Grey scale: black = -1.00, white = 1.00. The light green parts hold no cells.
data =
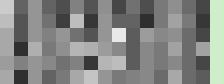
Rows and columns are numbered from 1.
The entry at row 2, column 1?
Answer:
0.48
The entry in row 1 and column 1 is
0.59
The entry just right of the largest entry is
-0.28
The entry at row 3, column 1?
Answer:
0.32
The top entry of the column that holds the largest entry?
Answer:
-0.45
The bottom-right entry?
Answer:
-0.28
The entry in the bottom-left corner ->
0.32
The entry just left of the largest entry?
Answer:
0.17
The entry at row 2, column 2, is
-0.34
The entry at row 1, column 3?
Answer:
0.17
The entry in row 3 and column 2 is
-0.34
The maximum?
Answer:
0.82
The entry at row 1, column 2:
-0.22
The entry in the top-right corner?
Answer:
-0.45

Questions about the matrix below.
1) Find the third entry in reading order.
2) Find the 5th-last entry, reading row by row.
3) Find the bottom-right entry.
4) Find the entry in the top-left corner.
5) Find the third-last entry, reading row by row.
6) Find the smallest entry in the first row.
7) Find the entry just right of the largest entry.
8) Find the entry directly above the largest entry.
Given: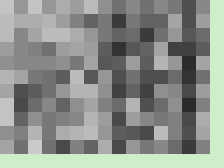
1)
0.53
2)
-0.06
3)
0.00
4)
0.53
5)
-0.16
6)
-0.38
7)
-0.11
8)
0.41

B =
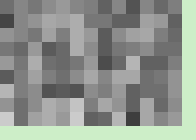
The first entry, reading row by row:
-0.13
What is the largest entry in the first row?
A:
0.20
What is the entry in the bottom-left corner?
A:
0.59
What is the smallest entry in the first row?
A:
-0.35
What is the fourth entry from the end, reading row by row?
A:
-0.51
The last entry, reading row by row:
0.20
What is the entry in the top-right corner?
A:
-0.01
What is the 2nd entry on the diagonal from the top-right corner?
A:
0.20
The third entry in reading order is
-0.07
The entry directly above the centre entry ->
0.10
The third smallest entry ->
-0.40
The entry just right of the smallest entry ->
0.31
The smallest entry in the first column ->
-0.46
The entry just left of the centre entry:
-0.07
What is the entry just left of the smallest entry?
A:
0.42
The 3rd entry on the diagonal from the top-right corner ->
0.31

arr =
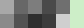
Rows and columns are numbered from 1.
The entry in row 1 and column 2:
-0.19
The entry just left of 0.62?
-0.53
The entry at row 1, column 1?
0.32

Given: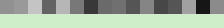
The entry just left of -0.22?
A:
0.54
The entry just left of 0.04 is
-0.33

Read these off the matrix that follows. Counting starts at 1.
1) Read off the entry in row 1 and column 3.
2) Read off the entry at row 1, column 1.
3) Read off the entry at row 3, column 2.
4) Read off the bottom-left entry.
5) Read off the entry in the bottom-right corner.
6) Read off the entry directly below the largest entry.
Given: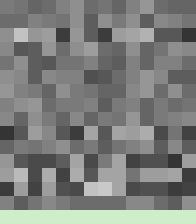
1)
-0.21
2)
-0.04
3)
0.52
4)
0.01
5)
0.12
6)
-0.15

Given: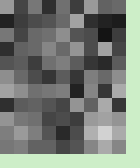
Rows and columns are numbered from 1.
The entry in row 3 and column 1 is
-0.07
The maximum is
0.65
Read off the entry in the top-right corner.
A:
-0.18
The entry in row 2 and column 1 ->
-0.73
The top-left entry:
0.21
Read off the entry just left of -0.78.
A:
-0.73
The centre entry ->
-0.28
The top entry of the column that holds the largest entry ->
-0.23
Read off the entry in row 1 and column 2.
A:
-0.46
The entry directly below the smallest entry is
0.27
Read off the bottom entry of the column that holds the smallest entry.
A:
0.33
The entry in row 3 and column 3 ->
-0.18
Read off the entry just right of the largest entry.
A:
0.33
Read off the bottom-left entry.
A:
-0.07
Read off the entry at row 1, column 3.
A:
-0.07
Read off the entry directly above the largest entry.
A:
0.27
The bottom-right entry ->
0.05
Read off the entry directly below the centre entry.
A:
-0.01
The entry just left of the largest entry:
0.38
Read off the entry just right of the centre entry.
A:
-0.58
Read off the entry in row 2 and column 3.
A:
-0.40
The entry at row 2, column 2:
-0.52
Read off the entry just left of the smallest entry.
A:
-0.40

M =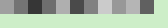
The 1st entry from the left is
0.25
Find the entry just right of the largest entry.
0.19
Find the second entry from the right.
0.42

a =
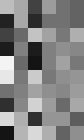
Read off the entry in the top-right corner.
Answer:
-0.22
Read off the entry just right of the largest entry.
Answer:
-0.17
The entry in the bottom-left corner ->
-0.84
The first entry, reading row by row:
0.48
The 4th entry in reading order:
0.22
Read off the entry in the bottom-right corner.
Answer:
0.12
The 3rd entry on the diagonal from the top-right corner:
0.27
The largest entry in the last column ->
0.37
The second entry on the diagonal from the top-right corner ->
-0.11
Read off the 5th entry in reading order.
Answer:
-0.11
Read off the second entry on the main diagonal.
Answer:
0.32
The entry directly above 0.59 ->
-0.84
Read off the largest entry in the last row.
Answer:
0.70
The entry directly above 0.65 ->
0.27
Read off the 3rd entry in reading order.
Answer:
-0.48
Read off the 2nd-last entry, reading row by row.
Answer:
-0.22
